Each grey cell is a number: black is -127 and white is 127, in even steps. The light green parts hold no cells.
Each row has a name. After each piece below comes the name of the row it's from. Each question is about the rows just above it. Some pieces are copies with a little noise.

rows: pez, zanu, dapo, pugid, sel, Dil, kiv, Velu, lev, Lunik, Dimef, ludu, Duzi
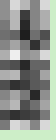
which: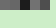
pugid
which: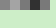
sel
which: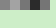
sel
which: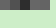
kiv
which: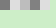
Duzi

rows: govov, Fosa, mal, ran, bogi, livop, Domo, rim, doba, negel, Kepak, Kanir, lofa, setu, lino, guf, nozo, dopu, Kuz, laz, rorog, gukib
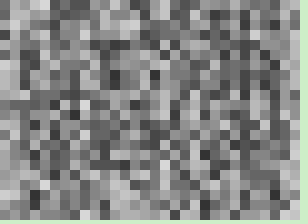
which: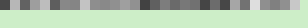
ran
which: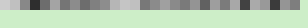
laz
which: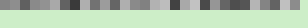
Kanir
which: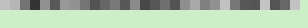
lofa

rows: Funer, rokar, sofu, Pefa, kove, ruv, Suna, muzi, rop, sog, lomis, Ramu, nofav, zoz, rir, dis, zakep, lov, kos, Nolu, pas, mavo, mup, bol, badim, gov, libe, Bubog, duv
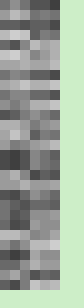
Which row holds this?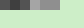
gov
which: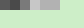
duv
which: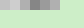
ruv
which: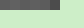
sofu
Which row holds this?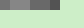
sog
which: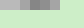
bol
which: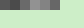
Nolu

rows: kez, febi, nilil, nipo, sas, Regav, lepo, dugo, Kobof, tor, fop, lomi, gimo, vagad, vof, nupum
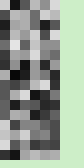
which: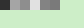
Regav
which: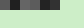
fop
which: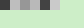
nipo
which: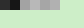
nupum
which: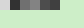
gimo

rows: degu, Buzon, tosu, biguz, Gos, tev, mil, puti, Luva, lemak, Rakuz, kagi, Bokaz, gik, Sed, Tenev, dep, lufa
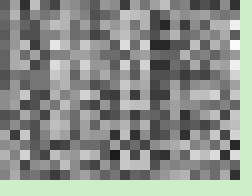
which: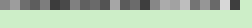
Sed
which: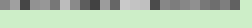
dep

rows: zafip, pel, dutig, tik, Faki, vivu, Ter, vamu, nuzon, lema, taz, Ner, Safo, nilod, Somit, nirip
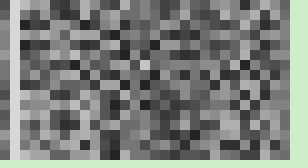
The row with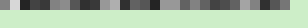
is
Faki
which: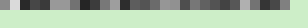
dutig
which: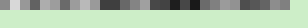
nilod
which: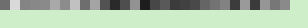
taz
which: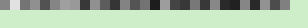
vamu
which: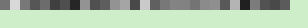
Ter

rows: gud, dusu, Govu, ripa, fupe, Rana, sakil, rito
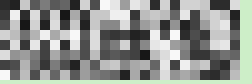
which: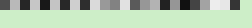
Govu
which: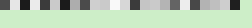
dusu
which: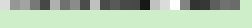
Rana

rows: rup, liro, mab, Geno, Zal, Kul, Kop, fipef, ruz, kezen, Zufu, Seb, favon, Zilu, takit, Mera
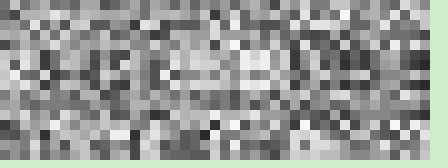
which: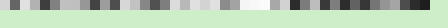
Kop
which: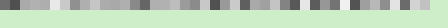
liro
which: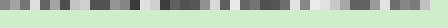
mab
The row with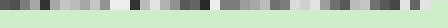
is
Zilu
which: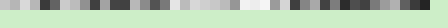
ruz

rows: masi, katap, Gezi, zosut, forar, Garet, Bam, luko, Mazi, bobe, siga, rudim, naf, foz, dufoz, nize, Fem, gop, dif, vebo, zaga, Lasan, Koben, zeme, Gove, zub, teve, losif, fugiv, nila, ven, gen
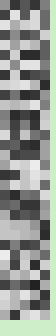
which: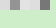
Bam
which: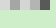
forar
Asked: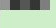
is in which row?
masi

